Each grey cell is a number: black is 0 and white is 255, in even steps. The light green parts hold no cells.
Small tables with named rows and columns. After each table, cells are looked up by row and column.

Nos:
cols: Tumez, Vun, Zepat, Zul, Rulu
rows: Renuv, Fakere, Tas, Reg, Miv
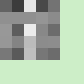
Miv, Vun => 90
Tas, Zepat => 235
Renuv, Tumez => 99
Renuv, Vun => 60
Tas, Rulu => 108
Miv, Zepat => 191
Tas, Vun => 93
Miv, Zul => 119
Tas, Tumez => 152
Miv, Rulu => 108
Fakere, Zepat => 144
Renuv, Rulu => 115
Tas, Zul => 136
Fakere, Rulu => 139
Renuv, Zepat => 230
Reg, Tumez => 151
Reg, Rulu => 141

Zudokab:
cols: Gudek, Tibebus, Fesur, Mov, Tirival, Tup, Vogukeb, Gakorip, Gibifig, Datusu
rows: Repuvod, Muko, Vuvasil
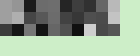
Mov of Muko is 88
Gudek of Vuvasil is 59
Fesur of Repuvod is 27
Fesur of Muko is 70
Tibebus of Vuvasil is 22
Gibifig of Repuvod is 102
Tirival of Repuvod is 110
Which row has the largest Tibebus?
Muko

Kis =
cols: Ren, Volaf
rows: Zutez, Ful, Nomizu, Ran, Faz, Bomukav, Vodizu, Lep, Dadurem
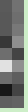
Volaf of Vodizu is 94
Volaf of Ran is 143
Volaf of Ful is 110
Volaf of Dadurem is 99
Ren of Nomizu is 88
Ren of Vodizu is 109
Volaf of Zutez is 114
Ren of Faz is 110
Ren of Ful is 88
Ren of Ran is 55
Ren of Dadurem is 95
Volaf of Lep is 68

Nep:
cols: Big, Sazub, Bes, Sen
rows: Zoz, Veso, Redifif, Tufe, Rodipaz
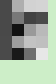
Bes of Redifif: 153
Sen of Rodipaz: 231
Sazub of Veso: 120
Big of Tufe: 74
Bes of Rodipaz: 110
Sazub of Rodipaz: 25
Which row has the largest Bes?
Zoz

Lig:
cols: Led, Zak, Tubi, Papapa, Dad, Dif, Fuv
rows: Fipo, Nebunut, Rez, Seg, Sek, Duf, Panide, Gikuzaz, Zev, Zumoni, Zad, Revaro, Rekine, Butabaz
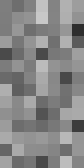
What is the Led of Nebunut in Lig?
125
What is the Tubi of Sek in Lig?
137
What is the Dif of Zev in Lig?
111
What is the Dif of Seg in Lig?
177
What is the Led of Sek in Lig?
74
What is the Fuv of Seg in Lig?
91
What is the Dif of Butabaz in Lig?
189
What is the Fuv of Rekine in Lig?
150
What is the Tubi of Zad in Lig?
116
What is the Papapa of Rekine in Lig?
140
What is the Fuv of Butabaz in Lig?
132

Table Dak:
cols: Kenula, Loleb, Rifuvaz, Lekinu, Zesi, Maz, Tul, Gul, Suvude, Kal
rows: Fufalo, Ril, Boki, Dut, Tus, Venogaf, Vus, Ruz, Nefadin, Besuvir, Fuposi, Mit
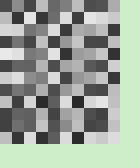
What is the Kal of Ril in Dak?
202
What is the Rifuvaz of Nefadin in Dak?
212
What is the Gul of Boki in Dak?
163
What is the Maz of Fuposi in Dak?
139
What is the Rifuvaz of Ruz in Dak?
100
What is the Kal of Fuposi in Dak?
193
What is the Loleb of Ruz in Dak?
118
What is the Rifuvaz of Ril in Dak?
227
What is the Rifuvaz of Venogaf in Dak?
99
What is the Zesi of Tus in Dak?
226
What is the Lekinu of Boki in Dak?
132
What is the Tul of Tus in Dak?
156
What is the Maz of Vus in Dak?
68
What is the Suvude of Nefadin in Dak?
228
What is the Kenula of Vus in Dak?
205
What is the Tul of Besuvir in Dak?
182
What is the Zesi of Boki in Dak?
220
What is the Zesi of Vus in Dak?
219

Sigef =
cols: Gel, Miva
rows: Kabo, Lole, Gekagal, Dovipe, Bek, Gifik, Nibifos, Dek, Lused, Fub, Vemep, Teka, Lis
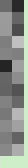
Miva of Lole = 101
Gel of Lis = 136
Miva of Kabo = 41
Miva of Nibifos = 141
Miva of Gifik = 160
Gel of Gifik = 36
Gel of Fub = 120
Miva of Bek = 127
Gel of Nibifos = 101
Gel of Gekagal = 154
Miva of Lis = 172
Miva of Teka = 99
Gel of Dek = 99
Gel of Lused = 130
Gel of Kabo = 107
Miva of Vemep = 161
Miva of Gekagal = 76

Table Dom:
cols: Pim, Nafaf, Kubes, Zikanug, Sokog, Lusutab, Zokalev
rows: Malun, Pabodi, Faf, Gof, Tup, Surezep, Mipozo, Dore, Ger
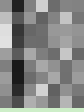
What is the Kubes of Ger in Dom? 175
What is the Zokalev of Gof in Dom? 143
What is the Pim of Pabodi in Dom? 190
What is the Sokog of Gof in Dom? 146
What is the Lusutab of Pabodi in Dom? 196
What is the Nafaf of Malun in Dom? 33
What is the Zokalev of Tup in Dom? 105
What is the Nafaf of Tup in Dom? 91
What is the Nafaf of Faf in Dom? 54
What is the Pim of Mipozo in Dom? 156
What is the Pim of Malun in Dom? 142
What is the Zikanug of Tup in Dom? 126
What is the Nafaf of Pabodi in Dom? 88
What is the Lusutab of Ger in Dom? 181

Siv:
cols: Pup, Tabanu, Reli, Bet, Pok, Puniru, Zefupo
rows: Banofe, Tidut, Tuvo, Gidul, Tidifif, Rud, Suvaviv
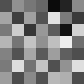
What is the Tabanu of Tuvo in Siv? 205
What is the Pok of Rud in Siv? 80
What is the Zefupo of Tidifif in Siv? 78
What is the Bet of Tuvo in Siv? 152
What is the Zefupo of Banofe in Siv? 138
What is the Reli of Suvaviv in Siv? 137
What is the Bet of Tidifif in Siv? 90
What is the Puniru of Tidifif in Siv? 95
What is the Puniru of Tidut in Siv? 123
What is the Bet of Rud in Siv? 195
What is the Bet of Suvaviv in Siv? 81
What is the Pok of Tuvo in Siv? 92
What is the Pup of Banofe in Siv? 80
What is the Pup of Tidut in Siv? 165
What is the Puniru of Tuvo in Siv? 18

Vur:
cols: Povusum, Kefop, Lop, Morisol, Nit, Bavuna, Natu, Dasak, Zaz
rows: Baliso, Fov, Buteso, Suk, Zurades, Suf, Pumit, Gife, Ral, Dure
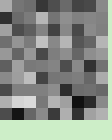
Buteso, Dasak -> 138
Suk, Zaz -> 181
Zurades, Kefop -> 101
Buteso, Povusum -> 161
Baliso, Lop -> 110
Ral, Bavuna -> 160
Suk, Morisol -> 193
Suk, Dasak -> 101
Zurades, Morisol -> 73
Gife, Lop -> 128
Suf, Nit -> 132
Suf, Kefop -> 160
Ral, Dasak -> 42
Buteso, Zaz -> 128
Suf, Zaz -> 114
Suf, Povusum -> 95
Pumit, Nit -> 118
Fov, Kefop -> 107
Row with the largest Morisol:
Suk

